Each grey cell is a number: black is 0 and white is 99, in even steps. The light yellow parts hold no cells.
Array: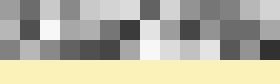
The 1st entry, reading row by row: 61
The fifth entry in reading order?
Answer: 78
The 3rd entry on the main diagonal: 53
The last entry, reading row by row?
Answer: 19
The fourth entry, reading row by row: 53
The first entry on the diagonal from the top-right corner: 82
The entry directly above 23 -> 85
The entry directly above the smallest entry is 65
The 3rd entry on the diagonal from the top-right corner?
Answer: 34
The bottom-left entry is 50
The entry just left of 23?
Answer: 46
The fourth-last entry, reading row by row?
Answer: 88

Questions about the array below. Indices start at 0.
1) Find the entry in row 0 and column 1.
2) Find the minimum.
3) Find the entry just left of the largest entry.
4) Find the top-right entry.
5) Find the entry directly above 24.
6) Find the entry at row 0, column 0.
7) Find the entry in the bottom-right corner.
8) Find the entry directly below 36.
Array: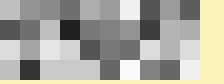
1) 57
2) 13
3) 40
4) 36
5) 33
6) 74
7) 93
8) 67

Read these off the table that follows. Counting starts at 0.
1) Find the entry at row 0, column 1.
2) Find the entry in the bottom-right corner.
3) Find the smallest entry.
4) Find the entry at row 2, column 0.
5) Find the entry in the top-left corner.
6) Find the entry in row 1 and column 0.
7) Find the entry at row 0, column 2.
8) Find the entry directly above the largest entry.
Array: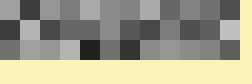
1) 24
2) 37
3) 13
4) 44
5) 62
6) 24
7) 58
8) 31

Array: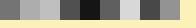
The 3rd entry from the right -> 84
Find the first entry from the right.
57

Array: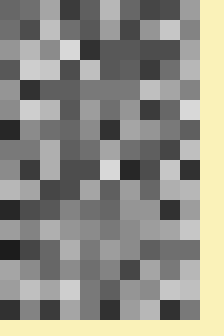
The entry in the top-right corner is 61
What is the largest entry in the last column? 84
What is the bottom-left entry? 19
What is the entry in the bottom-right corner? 47
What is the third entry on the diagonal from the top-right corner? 30
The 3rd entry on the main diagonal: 54
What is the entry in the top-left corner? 40
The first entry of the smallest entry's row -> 11
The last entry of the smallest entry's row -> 43
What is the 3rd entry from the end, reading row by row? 71
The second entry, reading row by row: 43
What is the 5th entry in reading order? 37
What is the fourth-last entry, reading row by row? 61
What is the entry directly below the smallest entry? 64
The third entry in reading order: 64
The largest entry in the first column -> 71
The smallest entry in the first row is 23
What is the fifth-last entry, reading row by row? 19

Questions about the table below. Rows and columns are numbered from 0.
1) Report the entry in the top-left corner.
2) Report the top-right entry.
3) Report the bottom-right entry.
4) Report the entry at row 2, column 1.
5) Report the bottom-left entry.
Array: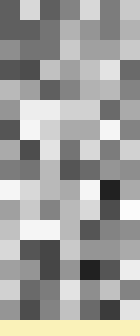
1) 37
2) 78
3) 88
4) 45
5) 58

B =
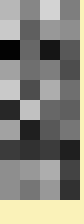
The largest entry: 82
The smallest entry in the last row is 19
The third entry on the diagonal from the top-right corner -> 40
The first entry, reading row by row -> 71
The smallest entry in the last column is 12
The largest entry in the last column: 55
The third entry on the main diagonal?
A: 8
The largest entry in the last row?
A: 59
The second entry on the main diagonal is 37
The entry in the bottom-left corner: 55
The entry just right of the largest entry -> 49
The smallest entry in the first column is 1

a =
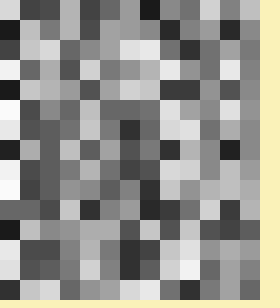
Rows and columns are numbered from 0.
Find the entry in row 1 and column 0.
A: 10
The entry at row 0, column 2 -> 29
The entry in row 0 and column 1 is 26
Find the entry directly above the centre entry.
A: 19
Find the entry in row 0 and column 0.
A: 84
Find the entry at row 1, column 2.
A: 47
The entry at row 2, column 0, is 26
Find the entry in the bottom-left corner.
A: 19
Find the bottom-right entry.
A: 40
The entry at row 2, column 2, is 84

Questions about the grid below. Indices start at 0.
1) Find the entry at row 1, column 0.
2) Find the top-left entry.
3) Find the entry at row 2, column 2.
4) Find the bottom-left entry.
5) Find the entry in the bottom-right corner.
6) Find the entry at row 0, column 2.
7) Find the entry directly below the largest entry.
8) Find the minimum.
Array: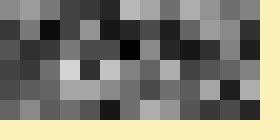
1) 22
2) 53
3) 22
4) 39
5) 15
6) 47
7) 64
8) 1

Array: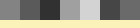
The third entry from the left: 19
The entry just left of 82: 62
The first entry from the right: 41

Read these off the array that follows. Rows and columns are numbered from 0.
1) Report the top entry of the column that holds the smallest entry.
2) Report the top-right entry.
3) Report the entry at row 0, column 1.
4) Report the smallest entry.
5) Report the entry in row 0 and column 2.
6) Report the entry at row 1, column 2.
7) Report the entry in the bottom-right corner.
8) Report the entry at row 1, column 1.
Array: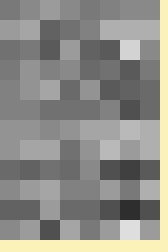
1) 53
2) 53
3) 53
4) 18
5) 60
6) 38
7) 60
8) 64
